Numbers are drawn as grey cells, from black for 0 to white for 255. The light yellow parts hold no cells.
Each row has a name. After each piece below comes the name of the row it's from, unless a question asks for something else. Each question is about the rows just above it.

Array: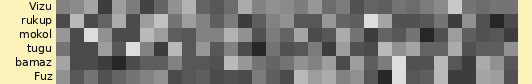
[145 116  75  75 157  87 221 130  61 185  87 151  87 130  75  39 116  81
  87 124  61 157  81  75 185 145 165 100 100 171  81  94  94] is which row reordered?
tugu
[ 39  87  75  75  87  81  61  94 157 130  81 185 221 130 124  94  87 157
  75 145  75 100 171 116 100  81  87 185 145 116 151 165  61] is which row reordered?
tugu
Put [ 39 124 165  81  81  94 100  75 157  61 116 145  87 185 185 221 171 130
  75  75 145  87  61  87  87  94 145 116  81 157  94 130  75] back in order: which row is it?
Fuz
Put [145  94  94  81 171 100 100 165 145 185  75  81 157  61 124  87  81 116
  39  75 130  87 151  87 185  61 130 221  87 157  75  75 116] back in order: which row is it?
tugu
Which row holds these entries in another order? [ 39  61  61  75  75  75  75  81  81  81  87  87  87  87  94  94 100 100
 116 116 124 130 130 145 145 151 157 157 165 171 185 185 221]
tugu
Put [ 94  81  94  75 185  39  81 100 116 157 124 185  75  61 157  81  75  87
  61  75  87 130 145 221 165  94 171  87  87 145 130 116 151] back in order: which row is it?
bamaz

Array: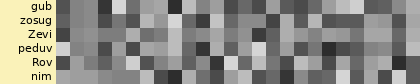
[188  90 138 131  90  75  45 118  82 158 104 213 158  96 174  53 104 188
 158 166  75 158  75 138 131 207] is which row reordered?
peduv
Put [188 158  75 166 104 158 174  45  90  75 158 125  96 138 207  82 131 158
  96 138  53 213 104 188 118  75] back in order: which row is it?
Rov
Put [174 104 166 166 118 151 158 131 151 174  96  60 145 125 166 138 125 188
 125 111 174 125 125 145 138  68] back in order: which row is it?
Zevi
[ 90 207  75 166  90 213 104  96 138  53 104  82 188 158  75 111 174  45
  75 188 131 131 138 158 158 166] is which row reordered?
nim
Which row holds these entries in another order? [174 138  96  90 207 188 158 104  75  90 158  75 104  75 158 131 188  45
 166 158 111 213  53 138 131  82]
gub

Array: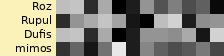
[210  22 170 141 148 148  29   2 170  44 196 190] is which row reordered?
Dufis
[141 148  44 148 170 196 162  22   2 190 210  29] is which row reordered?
Rupul
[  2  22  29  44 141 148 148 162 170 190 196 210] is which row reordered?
Rupul

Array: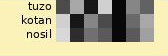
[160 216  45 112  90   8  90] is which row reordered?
nosil
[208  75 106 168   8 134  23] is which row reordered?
kotan
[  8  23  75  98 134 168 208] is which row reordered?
tuzo
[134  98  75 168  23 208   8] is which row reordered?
tuzo
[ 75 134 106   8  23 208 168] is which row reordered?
kotan
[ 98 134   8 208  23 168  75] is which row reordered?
tuzo
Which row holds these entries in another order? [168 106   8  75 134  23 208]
kotan

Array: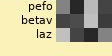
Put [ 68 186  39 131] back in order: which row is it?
pefo
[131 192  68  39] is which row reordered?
laz

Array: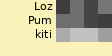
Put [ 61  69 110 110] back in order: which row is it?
Pum
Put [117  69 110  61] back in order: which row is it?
Loz

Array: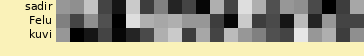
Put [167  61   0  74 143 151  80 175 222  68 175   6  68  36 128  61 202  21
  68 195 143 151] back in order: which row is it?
sadir
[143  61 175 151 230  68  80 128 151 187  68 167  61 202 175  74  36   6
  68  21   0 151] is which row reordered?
kuvi
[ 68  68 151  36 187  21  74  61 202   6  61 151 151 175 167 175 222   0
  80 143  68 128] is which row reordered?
Felu
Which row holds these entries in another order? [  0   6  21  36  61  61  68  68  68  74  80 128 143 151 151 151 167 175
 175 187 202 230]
kuvi
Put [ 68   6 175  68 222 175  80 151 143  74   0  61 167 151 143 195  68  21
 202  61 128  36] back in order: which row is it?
sadir

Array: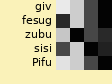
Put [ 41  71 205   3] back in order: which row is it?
fesug
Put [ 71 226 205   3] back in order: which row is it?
Pifu
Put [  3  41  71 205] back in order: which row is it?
fesug
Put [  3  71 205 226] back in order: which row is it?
Pifu
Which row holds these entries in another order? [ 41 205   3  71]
fesug

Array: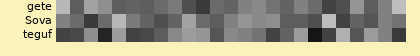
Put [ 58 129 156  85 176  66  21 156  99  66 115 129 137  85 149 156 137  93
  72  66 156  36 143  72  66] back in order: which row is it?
teguf
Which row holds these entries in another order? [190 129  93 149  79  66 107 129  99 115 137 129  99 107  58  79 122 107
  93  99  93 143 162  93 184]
gete
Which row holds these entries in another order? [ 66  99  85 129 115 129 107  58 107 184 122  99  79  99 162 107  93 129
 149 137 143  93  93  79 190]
Sova

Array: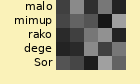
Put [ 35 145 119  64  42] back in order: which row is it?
rako
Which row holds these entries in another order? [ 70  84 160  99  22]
mimup
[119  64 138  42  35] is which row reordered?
dege
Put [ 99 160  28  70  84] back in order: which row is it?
Sor
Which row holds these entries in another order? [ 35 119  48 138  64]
malo
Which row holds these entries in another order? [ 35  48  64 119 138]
malo

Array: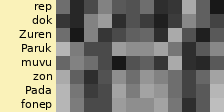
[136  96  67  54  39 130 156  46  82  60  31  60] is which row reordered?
dok
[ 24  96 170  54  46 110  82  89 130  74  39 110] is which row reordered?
rep
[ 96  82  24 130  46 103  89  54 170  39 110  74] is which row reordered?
muvu

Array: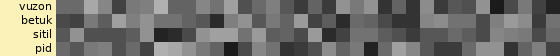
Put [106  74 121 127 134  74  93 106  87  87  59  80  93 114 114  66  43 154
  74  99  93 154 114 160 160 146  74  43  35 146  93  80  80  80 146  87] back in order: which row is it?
sitil
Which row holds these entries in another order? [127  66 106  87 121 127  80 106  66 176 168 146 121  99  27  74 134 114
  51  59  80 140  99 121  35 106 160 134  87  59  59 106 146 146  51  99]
pid
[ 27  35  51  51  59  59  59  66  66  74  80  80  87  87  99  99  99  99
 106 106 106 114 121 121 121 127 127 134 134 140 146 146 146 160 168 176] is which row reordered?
vuzon
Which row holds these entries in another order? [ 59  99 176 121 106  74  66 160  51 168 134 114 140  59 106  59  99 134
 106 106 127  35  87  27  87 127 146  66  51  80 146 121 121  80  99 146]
pid

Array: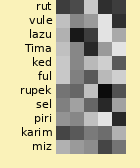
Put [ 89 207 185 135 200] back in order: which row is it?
ked
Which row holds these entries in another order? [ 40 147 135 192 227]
piri
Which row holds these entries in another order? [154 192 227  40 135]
Tima

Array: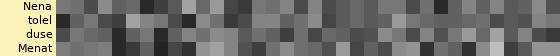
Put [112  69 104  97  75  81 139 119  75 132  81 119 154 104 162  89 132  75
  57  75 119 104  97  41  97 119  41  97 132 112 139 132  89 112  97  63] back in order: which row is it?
duse
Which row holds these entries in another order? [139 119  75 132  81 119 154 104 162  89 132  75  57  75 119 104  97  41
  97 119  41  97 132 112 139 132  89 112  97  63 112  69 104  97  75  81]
duse
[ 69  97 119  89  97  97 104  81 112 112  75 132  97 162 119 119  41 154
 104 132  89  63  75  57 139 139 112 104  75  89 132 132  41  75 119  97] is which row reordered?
tolel

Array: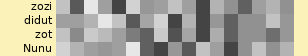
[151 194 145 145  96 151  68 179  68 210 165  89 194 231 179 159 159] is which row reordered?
didut
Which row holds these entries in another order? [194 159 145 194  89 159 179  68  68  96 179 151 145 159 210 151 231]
Nunu
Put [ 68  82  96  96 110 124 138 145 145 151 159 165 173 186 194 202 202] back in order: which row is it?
zot
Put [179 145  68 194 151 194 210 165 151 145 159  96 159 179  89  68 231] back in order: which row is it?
didut
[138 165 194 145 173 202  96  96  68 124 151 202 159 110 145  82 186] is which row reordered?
zot
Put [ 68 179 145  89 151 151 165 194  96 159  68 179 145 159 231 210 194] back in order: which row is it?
didut
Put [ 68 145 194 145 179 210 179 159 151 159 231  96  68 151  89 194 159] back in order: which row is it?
Nunu

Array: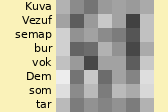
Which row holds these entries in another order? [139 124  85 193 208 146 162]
semap
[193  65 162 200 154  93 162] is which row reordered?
Vezuf

